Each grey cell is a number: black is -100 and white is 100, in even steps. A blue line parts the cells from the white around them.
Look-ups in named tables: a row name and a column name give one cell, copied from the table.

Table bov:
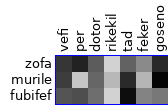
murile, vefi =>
-52
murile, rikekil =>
44
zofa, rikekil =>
65
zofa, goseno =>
-68
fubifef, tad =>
-90
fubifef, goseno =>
-6
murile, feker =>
42
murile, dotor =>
-20
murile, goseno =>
-96
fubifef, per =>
-39
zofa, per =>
-73
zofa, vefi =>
-58
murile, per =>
55
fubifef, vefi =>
-34
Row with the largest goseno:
fubifef

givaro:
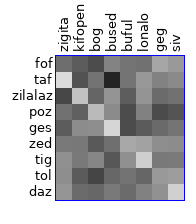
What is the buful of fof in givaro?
-9
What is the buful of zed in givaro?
32
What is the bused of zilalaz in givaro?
16
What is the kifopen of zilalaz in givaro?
52
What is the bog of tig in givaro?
5
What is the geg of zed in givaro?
11
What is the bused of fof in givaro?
3
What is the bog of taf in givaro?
-10
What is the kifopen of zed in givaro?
-6
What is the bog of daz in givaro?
-19
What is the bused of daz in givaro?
-5
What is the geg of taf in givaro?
2
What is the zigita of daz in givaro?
17
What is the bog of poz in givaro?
46
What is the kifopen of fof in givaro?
-28
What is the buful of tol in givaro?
-10

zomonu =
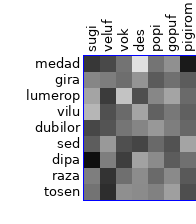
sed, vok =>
-38
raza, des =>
10
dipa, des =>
27
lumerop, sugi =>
29
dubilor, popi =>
19
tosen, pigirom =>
-39
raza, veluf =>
-60
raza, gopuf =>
8
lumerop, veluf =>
-54
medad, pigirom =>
-80

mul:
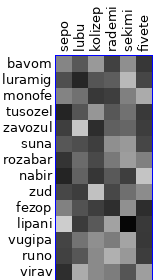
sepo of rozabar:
-59
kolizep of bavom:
20
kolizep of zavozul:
-65
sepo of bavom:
4
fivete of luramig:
-45
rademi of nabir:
-30
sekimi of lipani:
-95
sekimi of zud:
-13
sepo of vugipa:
-47
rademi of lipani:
27
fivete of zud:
10
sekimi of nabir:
-51
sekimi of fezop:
13
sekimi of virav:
-33
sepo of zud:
-44
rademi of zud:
-44
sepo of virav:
-64

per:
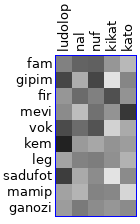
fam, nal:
-22
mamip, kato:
68
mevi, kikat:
15
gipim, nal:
36
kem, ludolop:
-73
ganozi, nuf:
10
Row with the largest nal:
mevi

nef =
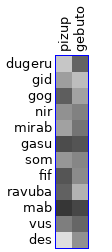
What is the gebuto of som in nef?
5
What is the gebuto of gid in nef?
48
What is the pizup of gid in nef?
24
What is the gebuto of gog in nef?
27
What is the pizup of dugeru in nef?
55
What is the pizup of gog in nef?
-26
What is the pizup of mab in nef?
-58
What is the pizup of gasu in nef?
-40
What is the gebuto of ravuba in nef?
40
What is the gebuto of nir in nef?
1
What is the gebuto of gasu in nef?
-34
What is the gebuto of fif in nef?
9
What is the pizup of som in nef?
18
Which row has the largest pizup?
des

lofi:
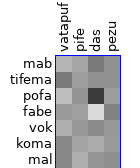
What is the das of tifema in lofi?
13
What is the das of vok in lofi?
8
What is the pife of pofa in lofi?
16
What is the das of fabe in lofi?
71
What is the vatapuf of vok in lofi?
37
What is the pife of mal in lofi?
37
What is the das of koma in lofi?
34
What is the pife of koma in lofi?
29
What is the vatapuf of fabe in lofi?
20
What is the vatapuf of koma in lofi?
7
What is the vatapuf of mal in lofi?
6
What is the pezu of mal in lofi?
12
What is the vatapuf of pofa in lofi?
49
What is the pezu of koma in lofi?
20
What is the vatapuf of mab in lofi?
41
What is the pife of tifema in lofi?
24
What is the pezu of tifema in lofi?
14
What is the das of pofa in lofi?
-54

